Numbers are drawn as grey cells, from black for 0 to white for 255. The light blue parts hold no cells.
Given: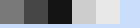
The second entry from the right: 204
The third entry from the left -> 20
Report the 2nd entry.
69

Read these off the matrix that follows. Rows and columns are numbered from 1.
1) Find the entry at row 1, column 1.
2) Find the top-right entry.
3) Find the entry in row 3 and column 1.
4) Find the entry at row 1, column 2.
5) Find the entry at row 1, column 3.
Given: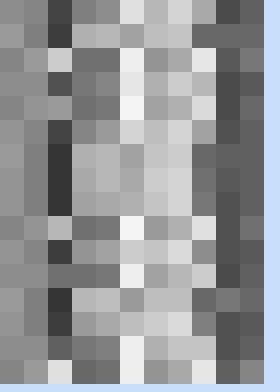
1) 141
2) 96
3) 133
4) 133
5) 68

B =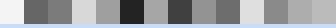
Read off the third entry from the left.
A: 123
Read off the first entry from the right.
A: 188
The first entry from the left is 245
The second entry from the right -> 174

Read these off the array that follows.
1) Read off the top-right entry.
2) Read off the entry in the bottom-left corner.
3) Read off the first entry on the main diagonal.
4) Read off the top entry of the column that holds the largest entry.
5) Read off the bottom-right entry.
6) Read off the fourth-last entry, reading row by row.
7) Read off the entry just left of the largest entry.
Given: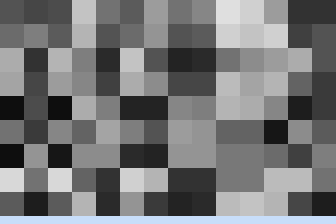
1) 50
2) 91
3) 83
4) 223
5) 29
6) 195
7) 134

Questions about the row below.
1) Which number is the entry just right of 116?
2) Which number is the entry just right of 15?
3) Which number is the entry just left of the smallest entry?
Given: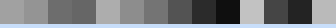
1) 83
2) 194
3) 43

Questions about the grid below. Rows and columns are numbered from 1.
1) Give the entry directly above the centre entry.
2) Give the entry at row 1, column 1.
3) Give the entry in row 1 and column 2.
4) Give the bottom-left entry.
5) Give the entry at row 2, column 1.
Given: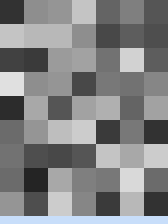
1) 72
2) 50
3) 142
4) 149
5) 196

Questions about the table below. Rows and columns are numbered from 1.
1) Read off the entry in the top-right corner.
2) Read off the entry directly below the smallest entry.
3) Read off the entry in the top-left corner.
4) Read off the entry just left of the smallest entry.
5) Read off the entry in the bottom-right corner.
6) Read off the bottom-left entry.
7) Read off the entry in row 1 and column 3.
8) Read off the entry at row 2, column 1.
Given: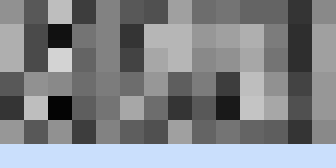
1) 137
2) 145
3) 145
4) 189
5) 137
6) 151
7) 189
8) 174

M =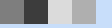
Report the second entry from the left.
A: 60
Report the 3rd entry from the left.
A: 219
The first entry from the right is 175

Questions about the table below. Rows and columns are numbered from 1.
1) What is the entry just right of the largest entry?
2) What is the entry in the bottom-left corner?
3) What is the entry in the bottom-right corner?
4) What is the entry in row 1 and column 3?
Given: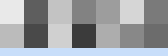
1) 94
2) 187
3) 108
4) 195

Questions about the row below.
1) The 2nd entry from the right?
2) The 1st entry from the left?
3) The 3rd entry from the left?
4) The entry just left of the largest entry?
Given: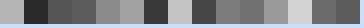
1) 107
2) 180
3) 84
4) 154

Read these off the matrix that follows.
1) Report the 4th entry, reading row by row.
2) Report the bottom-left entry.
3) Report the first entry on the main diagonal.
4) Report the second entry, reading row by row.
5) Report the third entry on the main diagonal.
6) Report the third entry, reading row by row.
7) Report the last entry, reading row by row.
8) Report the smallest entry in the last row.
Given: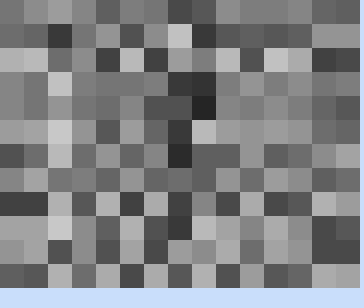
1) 133
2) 95
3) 117
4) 140
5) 109
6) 156
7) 163
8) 73
